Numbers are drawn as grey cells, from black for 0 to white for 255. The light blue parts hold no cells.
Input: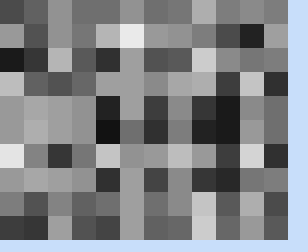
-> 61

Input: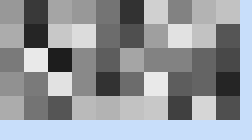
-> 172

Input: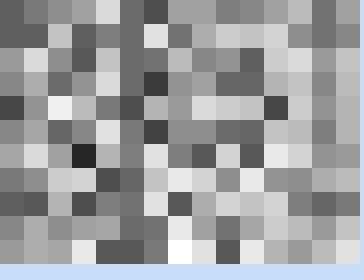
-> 154

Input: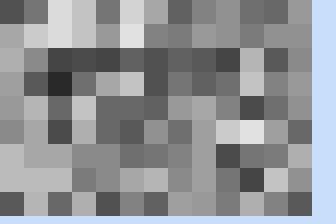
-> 89

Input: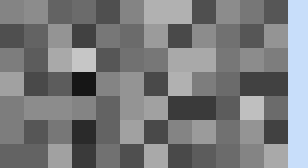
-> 99

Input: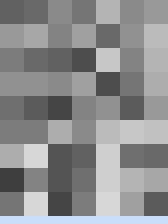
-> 117
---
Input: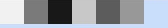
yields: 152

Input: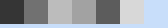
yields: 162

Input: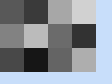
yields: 174

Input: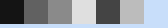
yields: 138

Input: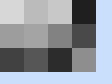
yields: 187

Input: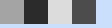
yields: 75

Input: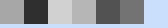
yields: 167

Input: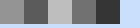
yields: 113
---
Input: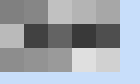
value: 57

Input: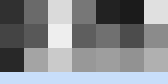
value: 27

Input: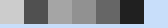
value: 32

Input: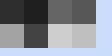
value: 31

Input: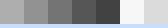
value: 65

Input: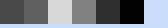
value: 2
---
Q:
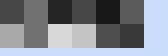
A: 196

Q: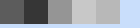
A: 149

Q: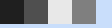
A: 79

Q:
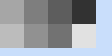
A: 145

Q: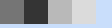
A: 52

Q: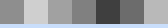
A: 63

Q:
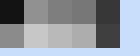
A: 185

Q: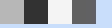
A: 50
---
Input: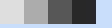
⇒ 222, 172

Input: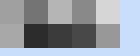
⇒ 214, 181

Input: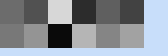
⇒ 215, 181

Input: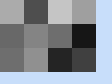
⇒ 197, 171

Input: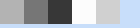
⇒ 252, 208

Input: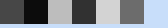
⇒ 211, 189

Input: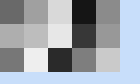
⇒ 238, 231
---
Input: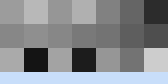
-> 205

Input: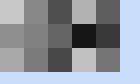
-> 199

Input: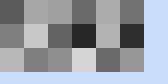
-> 213

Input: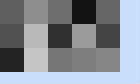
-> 197

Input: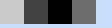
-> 202

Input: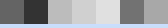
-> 224

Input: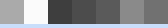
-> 251

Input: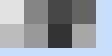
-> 226
